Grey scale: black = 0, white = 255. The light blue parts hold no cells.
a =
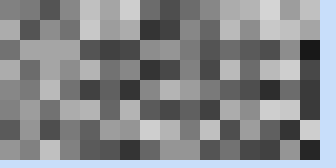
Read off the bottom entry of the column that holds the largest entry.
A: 65
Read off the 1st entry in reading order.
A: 129
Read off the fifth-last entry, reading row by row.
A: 114
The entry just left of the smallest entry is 141
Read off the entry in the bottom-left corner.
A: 149
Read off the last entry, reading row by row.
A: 38
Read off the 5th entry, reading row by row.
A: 192
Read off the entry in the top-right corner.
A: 192
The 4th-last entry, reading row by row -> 72
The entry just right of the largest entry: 157
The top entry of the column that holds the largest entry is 212
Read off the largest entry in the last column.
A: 206
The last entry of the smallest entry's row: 24
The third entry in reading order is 84
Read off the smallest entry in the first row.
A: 78
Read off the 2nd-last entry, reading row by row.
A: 149
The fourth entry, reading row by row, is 135
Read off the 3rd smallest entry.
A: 45
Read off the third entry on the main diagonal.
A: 165

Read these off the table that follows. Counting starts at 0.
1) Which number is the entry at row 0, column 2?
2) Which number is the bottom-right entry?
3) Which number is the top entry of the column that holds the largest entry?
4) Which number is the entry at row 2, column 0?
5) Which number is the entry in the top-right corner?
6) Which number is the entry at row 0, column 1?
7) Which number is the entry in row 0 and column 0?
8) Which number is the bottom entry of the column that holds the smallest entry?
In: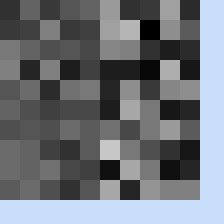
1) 57
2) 128
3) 154
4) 120
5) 43
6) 99
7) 49
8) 148
